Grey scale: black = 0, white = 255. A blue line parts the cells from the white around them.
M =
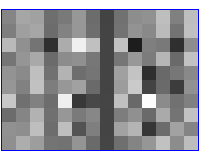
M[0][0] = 133
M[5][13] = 145
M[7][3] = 112
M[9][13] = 189
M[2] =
[185, 144, 116, 47, 172, 240, 192, 68, 194, 29, 127, 121, 47, 141]
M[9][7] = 69
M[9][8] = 111
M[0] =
[133, 166, 161, 110, 121, 151, 108, 67, 113, 141, 145, 190, 128, 190]
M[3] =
[117, 149, 169, 107, 140, 144, 119, 68, 118, 152, 124, 182, 106, 194]
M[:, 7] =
[67, 68, 68, 68, 68, 68, 69, 68, 68, 69]
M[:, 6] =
[108, 110, 192, 119, 117, 106, 72, 135, 127, 106]
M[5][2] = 193
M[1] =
[126, 159, 166, 108, 130, 151, 110, 68, 115, 147, 137, 187, 115, 192]
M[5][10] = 67
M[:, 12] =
[128, 115, 47, 106, 119, 60, 113, 116, 162, 140]
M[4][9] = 195
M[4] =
[147, 138, 191, 113, 179, 110, 117, 68, 160, 195, 46, 105, 119, 137]
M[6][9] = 105
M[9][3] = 116
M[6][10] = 253
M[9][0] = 143
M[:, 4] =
[121, 130, 172, 140, 179, 151, 239, 151, 190, 114]
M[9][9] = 132

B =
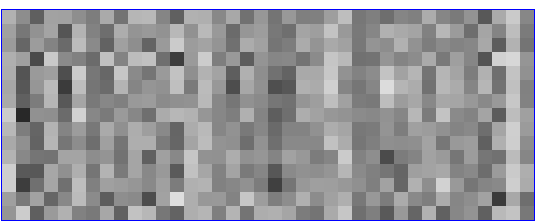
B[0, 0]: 177
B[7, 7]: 122
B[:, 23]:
[158, 195, 169, 197, 199, 208, 190, 151, 173, 193, 133, 149, 158, 161, 170]
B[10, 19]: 132
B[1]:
[160, 119, 146, 164, 85, 179, 130, 110, 173, 148, 153, 146, 184, 145, 185, 153, 107, 150, 157, 120, 111, 164, 158, 195, 153, 121, 134, 177, 169, 164, 129, 183, 155, 110, 165, 132, 189, 123]
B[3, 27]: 149
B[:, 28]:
[133, 169, 177, 132, 162, 181, 156, 134, 125, 141, 124, 101, 102, 171, 153]
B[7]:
[203, 40, 145, 143, 107, 209, 135, 122, 154, 135, 111, 171, 183, 178, 150, 135, 126, 176, 132, 94, 111, 173, 162, 151, 147, 139, 136, 146, 134, 183, 123, 195, 138, 131, 164, 92, 189, 160]
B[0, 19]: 116
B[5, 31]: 183
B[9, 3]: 182
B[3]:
[175, 160, 74, 201, 138, 129, 107, 192, 131, 188, 193, 111, 61, 154, 204, 126, 153, 93, 148, 134, 136, 115, 139, 197, 185, 113, 115, 149, 132, 140, 170, 121, 159, 134, 83, 209, 215, 149]
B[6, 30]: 136
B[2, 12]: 203
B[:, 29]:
[128, 164, 146, 140, 181, 172, 167, 183, 160, 143, 132, 159, 177, 137, 101]
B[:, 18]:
[151, 157, 161, 148, 142, 145, 138, 132, 135, 146, 150, 134, 124, 157, 173]
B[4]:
[173, 84, 154, 159, 78, 203, 119, 103, 198, 138, 117, 154, 194, 143, 178, 163, 94, 176, 142, 113, 99, 169, 169, 199, 146, 130, 140, 195, 162, 181, 116, 181, 164, 125, 177, 111, 195, 145]
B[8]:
[184, 125, 101, 179, 132, 156, 120, 170, 144, 173, 158, 137, 101, 172, 185, 134, 146, 121, 135, 106, 131, 131, 145, 173, 165, 120, 123, 148, 125, 160, 156, 145, 132, 137, 110, 165, 207, 155]
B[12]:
[206, 61, 112, 166, 112, 190, 128, 160, 156, 150, 137, 160, 124, 176, 179, 129, 135, 145, 124, 64, 117, 152, 159, 158, 152, 144, 127, 162, 102, 177, 142, 210, 153, 118, 133, 137, 206, 171]
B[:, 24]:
[190, 153, 161, 185, 146, 133, 161, 147, 165, 172, 203, 182, 152, 175, 198]
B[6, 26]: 121
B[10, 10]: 96
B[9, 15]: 147
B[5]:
[166, 87, 150, 186, 59, 189, 117, 107, 180, 133, 149, 145, 191, 122, 187, 152, 77, 167, 145, 79, 87, 176, 171, 208, 133, 118, 134, 220, 181, 172, 113, 183, 171, 133, 182, 114, 192, 129]
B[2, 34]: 168
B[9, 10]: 174
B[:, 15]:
[136, 153, 148, 126, 163, 152, 135, 135, 134, 147, 145, 130, 129, 153, 127]
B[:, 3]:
[162, 164, 131, 201, 159, 186, 182, 143, 179, 182, 115, 167, 166, 102, 154]
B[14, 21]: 124

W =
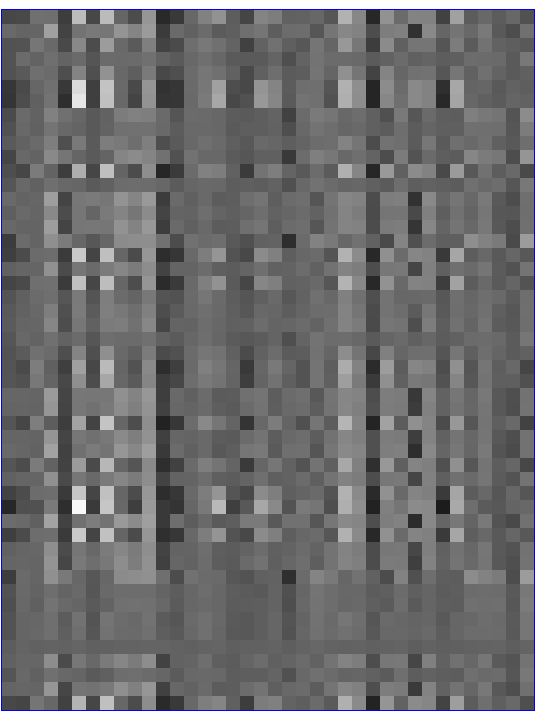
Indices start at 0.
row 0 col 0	71
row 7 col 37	140
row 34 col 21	100
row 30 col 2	100
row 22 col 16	96
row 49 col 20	99
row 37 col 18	139
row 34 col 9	76
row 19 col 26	40
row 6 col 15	167
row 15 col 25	130
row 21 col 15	105
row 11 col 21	89
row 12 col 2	97
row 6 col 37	98
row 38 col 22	99
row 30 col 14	105
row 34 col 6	69
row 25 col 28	92
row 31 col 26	80
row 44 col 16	89
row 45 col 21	99
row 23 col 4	98
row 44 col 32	102
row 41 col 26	92
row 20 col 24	128
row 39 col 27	123
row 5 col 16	78
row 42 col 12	91
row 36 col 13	93
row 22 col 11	70
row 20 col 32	111
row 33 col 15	95
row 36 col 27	126
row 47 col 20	81
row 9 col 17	88
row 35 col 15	185
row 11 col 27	153

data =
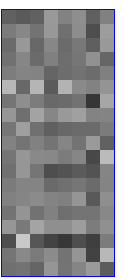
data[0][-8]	97
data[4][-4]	109
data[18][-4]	116
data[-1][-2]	154
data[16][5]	78
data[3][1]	134
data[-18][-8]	123
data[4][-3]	114
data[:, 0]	[97, 123, 107, 113, 125, 183, 117, 150, 118, 130, 117, 112, 123, 129, 115, 150, 78, 117, 112]
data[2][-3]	120
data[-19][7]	129
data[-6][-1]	143
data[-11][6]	107
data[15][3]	143
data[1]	[123, 135, 115, 152, 112, 141, 78, 157]
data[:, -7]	[90, 135, 152, 134, 132, 104, 142, 111, 159, 116, 150, 150, 132, 133, 148, 121, 201, 137, 115]
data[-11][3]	96
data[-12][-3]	160
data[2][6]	95
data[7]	[150, 111, 163, 134, 153, 160, 131, 132]
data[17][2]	123
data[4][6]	108
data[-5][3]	129
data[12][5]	118
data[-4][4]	143
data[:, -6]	[97, 115, 104, 107, 131, 181, 124, 163, 112, 129, 137, 117, 132, 139, 114, 164, 86, 123, 101]
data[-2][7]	184
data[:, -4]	[130, 112, 107, 110, 109, 179, 107, 153, 104, 133, 124, 83, 112, 128, 111, 143, 55, 115, 116]
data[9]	[130, 116, 129, 116, 133, 115, 154, 97]
